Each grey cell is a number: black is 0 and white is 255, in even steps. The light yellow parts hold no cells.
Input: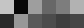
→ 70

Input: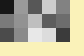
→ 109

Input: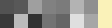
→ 166

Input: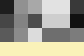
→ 17

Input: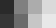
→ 232

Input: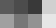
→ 230

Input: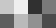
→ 75

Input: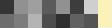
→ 84

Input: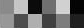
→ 31

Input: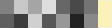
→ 137
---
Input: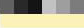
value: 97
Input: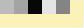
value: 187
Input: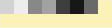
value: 211
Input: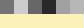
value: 116
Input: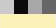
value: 202
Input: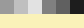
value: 154
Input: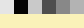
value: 229
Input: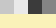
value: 199
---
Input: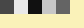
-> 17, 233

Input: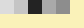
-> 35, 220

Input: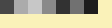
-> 138, 199

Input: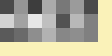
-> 191, 231

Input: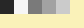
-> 122, 246

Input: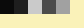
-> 202, 202

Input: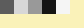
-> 153, 245
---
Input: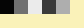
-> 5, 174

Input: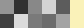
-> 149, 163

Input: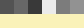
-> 83, 146

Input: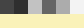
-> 68, 243

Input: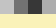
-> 195, 173

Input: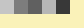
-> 197, 56

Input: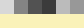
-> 216, 152

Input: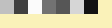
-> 192, 18

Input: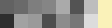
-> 98, 220

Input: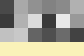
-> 73, 66
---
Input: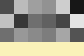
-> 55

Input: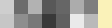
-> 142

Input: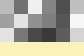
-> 227

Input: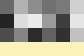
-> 221

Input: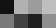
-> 65

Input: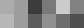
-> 157

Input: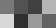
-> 48
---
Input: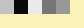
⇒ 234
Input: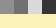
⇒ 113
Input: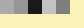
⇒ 25
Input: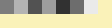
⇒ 49
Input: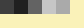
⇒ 99
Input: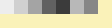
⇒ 59
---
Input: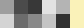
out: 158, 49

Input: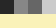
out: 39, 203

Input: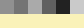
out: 144, 202

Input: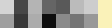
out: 212, 152

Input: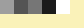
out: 158, 255

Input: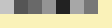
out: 196, 119
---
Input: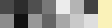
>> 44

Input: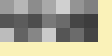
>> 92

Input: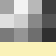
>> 205

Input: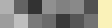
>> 99

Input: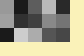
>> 49

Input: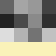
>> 74
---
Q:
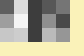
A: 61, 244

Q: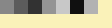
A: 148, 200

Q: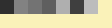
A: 95, 188

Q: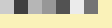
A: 151, 235

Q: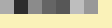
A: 101, 190

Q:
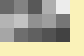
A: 145, 236

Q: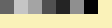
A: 80, 197
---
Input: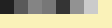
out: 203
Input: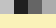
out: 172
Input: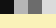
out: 219
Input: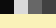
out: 65
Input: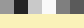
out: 90
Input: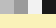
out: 26
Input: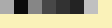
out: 192
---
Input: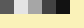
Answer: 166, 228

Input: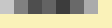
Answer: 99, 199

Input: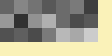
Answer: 176, 204

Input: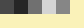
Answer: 112, 212

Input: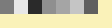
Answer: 143, 231

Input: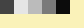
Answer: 187, 229

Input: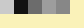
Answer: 108, 202
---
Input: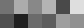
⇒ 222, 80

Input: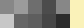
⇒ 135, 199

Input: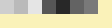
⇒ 121, 206

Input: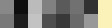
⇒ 49, 121

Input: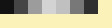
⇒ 47, 18

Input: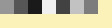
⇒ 124, 150

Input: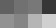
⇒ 54, 146

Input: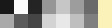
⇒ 106, 170
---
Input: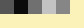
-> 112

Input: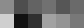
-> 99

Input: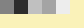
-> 192

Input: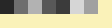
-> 178

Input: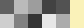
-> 157

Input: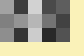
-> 210
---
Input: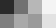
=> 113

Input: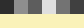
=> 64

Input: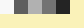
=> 94

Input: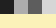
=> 93

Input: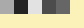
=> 76

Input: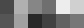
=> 65

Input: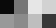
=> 56

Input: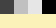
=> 66

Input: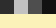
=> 45
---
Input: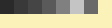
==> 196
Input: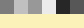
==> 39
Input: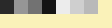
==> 207
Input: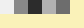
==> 177
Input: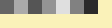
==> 129
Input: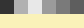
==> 122
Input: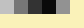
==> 10
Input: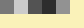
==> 45
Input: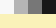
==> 119
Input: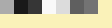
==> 95
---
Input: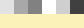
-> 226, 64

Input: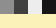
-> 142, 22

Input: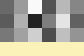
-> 105, 148

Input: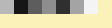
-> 184, 244

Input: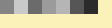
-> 132, 43

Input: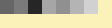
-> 102, 209

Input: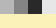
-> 183, 231

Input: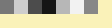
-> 119, 135

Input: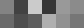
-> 131, 118
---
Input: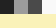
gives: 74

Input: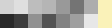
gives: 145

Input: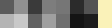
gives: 97

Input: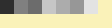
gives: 108

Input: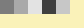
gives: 227

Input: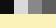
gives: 136

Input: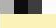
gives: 61
